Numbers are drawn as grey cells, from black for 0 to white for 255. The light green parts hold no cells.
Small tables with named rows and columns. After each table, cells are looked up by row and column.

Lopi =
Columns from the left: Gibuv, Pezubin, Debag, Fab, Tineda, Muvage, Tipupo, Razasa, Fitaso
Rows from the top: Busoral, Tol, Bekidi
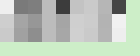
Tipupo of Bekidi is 202
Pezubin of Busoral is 122
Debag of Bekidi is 142
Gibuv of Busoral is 238
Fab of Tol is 188
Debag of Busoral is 126
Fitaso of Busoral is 69
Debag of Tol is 151
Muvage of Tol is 207
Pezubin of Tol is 165
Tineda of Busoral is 60

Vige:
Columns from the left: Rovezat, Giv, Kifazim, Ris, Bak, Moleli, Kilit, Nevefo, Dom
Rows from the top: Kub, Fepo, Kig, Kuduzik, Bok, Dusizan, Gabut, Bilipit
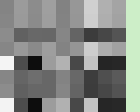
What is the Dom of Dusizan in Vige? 90
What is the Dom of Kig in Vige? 84
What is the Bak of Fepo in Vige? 131
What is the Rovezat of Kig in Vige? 140
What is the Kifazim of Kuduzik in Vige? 138
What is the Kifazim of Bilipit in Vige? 13
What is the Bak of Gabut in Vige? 134
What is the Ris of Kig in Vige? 103
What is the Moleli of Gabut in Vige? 100
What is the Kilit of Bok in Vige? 195
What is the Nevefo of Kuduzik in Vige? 173
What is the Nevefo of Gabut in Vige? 71
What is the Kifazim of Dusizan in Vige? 110
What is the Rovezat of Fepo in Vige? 134
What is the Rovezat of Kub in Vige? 132
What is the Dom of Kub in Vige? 164
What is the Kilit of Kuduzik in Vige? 205
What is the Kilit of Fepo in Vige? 206

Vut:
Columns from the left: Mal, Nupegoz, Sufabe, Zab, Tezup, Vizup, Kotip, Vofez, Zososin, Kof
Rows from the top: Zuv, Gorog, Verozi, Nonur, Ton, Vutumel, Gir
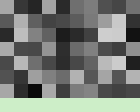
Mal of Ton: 73
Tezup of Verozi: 28
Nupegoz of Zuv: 55
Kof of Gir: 71
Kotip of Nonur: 128
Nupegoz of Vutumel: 54
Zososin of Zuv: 70
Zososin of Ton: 204
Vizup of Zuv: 111
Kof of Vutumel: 179
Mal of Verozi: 41
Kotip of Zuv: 125
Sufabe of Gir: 10
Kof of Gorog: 50
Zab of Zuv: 164
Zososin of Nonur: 63
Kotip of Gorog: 122
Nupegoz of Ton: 184
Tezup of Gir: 62

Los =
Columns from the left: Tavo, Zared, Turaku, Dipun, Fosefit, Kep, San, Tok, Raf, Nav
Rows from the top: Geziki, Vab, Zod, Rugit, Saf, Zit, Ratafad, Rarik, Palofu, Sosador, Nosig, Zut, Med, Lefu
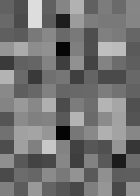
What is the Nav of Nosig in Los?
54
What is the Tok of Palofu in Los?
139
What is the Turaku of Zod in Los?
121
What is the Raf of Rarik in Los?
166
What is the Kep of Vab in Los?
156
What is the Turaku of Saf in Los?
101
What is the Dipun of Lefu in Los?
100
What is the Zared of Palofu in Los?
139
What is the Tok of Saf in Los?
131
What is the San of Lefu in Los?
127
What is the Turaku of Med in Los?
102
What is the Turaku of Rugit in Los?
141

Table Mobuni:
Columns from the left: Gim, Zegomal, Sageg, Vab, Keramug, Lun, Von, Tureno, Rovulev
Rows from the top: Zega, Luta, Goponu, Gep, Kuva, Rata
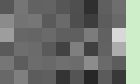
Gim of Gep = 90
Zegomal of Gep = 110
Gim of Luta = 139
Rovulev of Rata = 56
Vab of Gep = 90
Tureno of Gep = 98
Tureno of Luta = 92
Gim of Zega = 87
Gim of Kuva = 118
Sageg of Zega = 98
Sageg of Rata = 92
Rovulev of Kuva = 92
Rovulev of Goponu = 216
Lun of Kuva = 108
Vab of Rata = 95
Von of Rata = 39
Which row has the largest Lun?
Gep

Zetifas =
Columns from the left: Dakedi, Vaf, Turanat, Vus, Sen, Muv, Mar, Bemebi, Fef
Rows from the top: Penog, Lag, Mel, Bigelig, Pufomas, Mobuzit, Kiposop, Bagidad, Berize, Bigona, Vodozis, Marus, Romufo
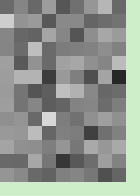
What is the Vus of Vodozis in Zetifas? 126
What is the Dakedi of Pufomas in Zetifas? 159
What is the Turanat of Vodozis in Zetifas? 142
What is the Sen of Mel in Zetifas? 134
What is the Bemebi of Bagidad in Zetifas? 108
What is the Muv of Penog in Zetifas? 112
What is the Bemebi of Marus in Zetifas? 158
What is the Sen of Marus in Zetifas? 55
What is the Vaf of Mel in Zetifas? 103
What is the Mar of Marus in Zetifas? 109
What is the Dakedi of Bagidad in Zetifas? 158
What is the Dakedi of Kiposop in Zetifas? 155
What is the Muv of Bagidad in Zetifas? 131

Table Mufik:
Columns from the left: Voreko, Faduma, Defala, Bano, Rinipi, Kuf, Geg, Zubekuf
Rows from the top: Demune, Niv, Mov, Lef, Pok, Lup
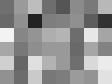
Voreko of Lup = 145
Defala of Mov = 148
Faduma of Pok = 102
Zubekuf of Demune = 184
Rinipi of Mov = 180
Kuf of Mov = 109
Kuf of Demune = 139
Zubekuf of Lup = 225
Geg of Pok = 217
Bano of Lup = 120

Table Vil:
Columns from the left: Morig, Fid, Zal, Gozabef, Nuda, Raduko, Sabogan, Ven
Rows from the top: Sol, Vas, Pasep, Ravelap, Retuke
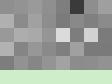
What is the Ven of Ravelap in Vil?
122
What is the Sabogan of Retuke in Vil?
141
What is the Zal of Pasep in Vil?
169
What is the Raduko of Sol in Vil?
58
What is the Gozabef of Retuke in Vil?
148
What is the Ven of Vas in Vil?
139
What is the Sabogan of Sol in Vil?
142
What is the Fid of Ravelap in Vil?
133
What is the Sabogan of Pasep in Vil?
210
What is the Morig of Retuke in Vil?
125
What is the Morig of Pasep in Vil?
153
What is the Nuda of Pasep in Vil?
219
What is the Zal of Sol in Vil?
154
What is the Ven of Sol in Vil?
159
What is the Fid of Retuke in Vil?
146
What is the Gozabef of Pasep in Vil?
149

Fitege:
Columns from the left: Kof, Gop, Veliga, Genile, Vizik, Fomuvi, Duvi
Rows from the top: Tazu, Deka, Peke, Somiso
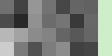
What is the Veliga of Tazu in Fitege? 150
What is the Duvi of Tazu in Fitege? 98
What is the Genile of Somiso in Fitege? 125
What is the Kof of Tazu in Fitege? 112
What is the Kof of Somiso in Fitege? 204
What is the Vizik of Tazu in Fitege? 71

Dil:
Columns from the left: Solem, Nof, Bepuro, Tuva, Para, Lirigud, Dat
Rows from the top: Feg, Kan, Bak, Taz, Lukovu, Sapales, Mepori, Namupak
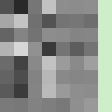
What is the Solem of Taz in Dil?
179
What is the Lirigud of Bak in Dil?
132
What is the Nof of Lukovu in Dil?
67
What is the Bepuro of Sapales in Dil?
131
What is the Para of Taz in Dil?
116
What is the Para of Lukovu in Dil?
155
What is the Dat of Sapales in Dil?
135
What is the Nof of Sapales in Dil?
77
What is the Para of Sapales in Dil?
137
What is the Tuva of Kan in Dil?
83
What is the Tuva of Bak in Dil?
141
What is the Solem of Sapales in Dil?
99
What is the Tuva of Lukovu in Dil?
194
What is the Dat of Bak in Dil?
134
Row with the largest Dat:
Lukovu

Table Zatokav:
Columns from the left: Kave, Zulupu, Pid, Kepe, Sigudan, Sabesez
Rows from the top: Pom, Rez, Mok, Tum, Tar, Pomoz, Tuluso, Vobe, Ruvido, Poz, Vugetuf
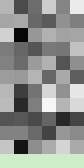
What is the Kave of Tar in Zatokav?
129
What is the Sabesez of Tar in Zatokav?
143
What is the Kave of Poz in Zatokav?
129
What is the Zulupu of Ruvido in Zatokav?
87
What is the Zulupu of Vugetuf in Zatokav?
20
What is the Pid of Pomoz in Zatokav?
180
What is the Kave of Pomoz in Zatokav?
156
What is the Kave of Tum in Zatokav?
123
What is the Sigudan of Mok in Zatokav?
162
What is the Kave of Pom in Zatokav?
182
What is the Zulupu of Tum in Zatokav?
102
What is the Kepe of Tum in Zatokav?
121
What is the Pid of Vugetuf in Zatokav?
141

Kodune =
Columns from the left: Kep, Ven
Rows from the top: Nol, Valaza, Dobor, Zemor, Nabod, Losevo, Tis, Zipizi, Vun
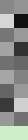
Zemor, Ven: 50
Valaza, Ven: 17
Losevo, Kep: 166
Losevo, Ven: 130
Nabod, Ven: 103
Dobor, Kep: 118
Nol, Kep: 135
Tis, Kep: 101
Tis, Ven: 153
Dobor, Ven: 153
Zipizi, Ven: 207
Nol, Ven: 147

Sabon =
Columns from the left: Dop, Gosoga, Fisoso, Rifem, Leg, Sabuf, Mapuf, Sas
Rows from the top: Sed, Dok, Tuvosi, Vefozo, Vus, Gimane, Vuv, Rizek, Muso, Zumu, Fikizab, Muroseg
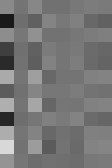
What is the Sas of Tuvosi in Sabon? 127
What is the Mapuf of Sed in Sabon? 124
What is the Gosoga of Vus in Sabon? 114
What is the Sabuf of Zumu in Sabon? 108
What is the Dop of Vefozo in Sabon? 63
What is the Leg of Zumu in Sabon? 113
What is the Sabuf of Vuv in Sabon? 124
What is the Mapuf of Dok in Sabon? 104
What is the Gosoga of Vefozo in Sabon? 112
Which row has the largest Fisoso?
Rizek

